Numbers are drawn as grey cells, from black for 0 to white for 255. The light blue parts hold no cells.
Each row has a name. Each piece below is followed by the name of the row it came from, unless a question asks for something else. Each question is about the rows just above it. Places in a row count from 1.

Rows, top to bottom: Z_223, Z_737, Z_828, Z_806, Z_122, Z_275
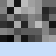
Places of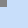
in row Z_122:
1 7
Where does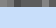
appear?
Z_122
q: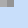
Z_737
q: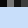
Z_275
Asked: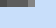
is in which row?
Z_122
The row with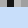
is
Z_223

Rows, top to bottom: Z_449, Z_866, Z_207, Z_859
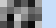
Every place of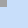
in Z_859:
3
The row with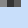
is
Z_449
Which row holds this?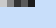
Z_449
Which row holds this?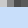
Z_207
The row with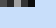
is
Z_859
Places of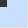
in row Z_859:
4
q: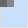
Z_866

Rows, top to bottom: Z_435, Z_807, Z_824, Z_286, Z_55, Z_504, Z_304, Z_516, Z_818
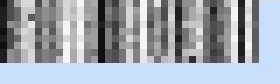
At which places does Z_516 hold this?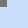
8 9 14 18 22 24 30
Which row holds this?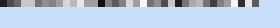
Z_504
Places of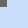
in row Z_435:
8 16 20 30 32
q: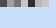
Z_286
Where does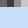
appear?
Z_435

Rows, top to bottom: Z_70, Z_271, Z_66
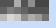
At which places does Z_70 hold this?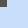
1 2 4
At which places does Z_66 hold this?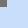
7
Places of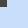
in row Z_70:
6 7
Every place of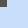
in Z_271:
5 6 7
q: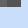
Z_271

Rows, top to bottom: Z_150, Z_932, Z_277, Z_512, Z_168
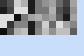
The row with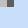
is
Z_168
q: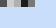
Z_150
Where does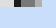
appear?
Z_932
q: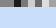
Z_512
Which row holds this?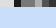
Z_932
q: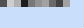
Z_150
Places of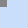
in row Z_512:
3 4 11

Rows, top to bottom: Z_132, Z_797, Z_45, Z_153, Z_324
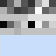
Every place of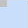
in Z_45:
1 2 3 4
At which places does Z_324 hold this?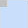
1 2 4 5 6 7 8
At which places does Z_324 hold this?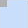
3
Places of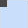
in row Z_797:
4

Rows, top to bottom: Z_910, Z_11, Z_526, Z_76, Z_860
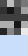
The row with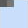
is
Z_910
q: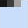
Z_11
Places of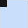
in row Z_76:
3
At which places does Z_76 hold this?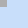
1 2 4
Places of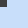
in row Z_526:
1 2 3 4
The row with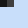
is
Z_11

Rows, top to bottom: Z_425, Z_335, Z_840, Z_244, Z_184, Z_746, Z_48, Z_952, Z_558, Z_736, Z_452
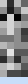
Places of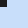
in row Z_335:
2
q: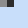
Z_558
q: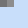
Z_746
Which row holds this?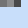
Z_746
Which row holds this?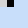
Z_840
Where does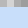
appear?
Z_244

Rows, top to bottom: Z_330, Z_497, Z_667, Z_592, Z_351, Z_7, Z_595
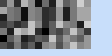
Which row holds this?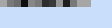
Z_497
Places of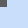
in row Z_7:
2 6 9 12
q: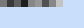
Z_595

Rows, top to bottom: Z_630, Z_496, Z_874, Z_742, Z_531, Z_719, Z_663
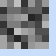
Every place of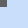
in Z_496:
5 6
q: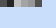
Z_531
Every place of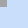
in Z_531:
4
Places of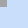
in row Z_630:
1
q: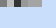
Z_663
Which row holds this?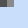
Z_719
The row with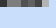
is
Z_742

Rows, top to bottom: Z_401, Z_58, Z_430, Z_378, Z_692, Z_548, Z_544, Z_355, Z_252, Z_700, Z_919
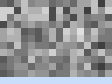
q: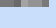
Z_544
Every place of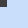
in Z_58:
13
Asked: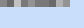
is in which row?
Z_252
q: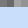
Z_544
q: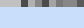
Z_430
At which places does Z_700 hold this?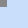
6 7

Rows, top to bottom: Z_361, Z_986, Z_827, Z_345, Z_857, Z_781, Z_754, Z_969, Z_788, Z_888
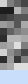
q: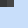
Z_827
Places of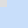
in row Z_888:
3 4
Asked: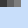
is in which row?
Z_857

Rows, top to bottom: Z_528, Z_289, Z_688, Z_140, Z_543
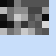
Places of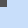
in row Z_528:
4 5 6 7
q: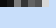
Z_140
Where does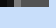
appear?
Z_528
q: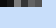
Z_140

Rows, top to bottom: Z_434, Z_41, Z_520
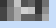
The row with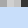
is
Z_41
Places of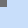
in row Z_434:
2 7
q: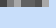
Z_520
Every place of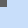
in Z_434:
5
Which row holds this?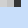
Z_41
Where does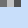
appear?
Z_434

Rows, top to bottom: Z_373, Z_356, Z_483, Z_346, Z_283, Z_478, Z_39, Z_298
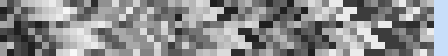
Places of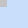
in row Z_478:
32 51 61 62
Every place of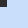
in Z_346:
46 49 59 60 62
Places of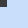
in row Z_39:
4 6 25 56 57 58
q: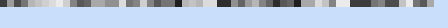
Z_483
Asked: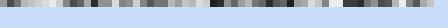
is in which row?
Z_373
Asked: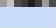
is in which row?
Z_39

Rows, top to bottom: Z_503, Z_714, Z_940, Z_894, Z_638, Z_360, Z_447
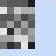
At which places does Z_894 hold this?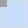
2 4
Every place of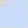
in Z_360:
3 4
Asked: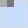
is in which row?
Z_638
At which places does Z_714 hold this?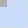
4 5
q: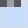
Z_894
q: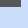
Z_503
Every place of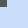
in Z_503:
2 3 4

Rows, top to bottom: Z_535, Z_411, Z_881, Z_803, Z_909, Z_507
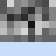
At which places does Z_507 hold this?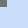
1 2 4 6
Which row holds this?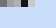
Z_803
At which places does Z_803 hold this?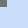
2
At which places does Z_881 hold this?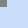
1 8
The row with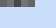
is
Z_507
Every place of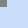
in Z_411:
3 6 8

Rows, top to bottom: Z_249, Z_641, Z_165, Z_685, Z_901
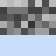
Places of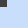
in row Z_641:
1 5 6 8
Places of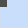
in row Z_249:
7
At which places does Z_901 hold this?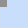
3
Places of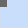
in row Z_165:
6
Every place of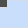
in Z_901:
1 4 8

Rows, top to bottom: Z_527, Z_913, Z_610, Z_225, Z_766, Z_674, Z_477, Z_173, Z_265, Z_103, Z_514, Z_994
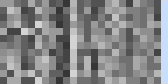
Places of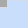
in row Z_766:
1 5 7 20
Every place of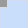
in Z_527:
1 2 7 16
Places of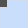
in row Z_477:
5
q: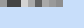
Z_674
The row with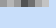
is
Z_265

